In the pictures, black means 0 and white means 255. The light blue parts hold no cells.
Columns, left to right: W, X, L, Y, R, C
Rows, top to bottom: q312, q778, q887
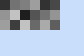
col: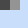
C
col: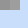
W
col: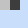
X
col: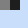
L

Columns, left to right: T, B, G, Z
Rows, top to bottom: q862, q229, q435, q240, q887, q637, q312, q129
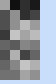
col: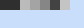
G
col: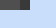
T
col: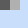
B
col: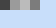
Z
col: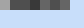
T
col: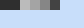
G
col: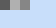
B

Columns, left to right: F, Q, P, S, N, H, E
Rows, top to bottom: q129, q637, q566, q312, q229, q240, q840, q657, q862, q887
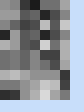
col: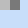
Q
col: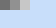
N
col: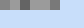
Q
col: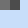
H

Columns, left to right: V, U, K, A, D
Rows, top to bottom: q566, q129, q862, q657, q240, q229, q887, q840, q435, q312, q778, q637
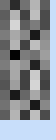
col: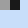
U
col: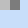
A

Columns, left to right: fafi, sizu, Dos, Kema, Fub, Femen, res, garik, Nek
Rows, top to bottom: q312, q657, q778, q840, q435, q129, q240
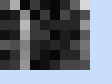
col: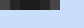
res
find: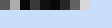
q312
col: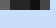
garik

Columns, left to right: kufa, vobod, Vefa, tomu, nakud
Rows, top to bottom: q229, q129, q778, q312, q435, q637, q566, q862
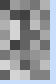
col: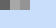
tomu
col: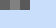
Vefa

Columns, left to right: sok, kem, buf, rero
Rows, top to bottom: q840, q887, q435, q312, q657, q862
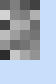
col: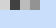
sok
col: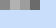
kem
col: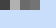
rero
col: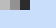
sok
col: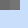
rero
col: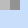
sok

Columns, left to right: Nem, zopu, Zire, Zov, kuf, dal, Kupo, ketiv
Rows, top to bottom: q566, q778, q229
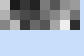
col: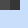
Zire
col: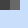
Zov

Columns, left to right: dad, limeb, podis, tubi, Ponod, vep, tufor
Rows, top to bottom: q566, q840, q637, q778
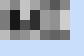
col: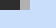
tubi
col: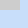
tufor
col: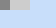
tufor

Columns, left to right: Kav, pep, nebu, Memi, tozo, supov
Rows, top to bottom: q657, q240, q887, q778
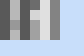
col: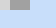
Memi
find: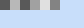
q778
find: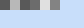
q657

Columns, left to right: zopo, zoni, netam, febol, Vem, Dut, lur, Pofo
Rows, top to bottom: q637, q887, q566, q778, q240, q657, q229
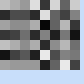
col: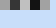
zopo
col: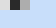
febol
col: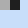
febol
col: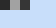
zopo
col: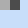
zoni

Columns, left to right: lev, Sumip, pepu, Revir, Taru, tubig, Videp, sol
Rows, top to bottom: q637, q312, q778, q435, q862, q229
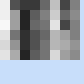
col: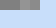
sol
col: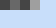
Videp

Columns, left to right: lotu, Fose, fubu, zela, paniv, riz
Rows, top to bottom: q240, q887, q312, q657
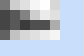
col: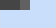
lotu
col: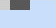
Fose
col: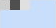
zela
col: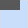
Fose
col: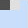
zela
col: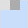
riz

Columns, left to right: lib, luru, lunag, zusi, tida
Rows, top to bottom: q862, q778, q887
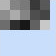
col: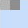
lib
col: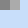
luru
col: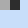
luru
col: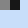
lunag

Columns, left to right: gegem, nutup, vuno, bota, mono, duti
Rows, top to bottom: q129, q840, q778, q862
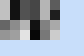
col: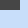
bota
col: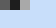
duti
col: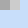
duti
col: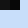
bota
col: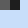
duti
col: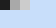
duti
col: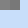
mono

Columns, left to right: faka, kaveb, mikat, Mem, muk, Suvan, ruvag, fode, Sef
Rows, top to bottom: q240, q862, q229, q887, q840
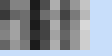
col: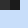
Mem
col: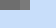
mikat

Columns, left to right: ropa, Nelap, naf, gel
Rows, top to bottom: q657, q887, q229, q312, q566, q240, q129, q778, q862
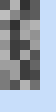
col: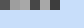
naf
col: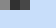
Nelap

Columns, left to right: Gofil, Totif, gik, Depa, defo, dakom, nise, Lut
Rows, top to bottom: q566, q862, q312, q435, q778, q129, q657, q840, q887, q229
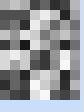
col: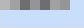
Lut
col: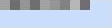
Lut
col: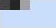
nise
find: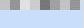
q435

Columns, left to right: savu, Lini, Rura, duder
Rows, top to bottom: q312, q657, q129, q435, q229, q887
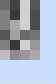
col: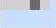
Rura
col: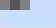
savu
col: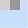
Rura

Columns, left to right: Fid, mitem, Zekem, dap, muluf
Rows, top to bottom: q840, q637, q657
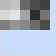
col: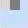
Fid
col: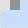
mitem
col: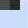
dap

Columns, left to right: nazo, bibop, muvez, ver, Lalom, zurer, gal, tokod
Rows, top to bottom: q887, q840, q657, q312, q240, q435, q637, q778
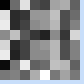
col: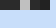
bibop
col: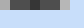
gal

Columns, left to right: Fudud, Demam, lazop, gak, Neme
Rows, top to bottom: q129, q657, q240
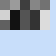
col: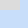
Neme
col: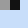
Demam
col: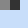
gak

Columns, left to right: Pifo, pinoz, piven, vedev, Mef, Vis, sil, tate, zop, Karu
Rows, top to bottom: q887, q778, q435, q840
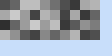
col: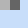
Karu
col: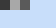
tate

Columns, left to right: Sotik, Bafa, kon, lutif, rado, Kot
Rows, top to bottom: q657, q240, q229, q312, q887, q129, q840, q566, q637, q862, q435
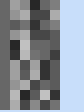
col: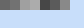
lutif
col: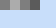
Kot
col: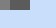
Kot
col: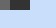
rado

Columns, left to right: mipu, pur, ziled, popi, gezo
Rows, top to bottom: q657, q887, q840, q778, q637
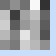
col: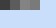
pur
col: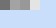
ziled

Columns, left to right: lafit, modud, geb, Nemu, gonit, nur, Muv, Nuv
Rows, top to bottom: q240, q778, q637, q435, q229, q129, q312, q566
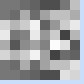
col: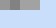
gonit
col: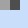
gonit
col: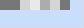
lafit
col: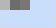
modud

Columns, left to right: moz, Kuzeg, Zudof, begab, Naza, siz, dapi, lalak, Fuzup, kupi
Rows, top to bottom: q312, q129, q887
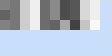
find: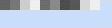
q129
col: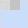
Fuzup
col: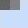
moz
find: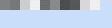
q312
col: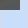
lalak
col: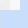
kupi

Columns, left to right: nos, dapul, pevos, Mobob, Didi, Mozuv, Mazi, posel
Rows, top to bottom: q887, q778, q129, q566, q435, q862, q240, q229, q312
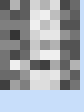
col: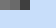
nos
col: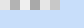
Mozuv
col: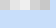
Mobob
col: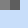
pevos

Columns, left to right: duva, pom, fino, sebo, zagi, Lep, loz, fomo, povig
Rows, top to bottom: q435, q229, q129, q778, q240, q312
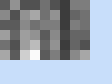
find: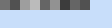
q240
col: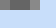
fomo
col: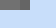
povig

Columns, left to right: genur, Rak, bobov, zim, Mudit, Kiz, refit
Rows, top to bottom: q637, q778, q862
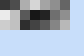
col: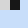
zim
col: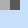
bobov
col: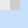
genur

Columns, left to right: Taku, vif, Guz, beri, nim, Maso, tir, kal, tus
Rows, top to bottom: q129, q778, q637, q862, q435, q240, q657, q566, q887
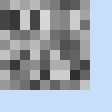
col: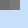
Maso
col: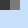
vif
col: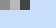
beri
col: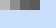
nim
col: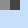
Taku
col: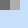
tus

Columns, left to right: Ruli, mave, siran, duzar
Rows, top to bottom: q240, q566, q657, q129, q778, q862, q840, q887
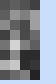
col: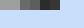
duzar
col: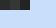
duzar
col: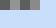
mave
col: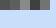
Ruli
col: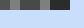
siran
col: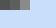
Ruli

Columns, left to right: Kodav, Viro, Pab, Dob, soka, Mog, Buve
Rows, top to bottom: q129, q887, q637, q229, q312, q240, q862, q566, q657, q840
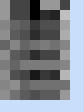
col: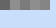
Kodav
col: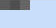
Pab
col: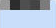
soka
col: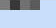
soka
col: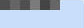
Pab
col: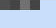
Mog

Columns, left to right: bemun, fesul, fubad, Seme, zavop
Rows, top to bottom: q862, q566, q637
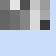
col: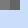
bemun
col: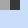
zavop

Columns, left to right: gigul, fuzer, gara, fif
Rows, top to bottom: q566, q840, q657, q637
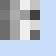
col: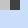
fif
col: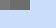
gigul

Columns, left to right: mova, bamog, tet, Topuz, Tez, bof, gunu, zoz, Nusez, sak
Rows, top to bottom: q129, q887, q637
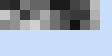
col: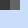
Nusez
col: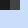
gunu
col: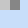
mova
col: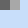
Tez

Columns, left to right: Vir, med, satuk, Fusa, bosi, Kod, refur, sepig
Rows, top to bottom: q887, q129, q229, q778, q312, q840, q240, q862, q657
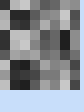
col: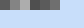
bosi
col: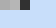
Vir
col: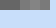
Kod
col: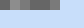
Kod

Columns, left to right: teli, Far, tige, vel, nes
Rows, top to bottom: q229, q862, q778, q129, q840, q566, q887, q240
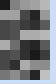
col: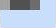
Far
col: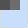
Far
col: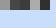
tige

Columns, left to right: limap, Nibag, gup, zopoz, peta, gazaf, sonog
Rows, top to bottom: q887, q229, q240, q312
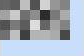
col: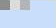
zopoz
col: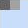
limap
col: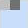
gup
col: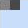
sonog
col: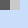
Nibag
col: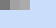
gazaf

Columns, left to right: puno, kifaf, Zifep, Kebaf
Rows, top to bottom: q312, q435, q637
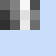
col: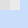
Zifep
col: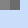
Kebaf
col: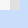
Zifep
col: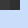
puno

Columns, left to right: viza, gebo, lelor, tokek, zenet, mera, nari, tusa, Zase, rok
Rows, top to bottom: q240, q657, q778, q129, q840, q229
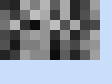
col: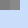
tokek
